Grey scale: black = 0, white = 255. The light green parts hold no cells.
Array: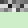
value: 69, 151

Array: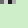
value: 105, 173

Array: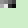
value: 145, 10

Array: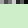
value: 161, 7

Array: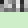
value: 31, 139

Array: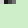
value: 212, 113

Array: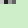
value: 201, 100

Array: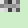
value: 228, 90
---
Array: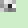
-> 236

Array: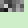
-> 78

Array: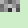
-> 136

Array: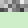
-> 154

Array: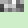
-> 173

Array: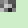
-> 160

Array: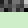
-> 101

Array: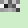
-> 205

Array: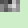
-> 93
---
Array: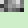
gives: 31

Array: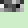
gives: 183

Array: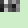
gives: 127

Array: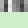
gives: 133

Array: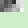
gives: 244

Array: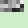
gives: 106
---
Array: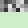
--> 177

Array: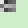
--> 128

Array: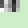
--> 193

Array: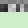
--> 111

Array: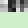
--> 207

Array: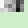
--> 125
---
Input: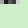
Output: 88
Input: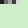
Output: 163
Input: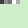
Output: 116
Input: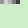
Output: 181
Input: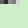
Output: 143
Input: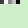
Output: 137
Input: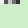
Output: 196
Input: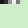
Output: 149
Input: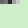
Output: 43
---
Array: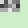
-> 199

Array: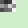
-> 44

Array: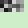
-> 209

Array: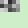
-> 45

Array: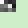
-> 66

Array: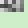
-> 92

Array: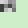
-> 198

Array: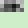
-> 132

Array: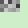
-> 73

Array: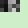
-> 159
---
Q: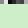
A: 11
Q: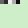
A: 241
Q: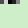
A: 6
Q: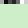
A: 77
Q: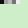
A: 188
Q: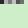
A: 124
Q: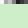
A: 193
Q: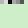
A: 11
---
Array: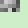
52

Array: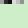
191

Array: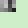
85

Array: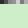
124

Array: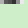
144

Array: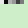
64

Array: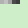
75

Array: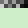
23

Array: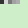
161

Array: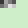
226
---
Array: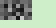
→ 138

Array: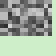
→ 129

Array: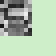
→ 198

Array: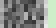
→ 207

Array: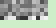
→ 189

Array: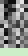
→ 98

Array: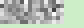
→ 194

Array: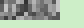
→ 196
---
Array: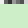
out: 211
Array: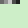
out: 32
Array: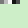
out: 75
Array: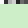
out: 79
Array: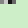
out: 101
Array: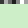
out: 161
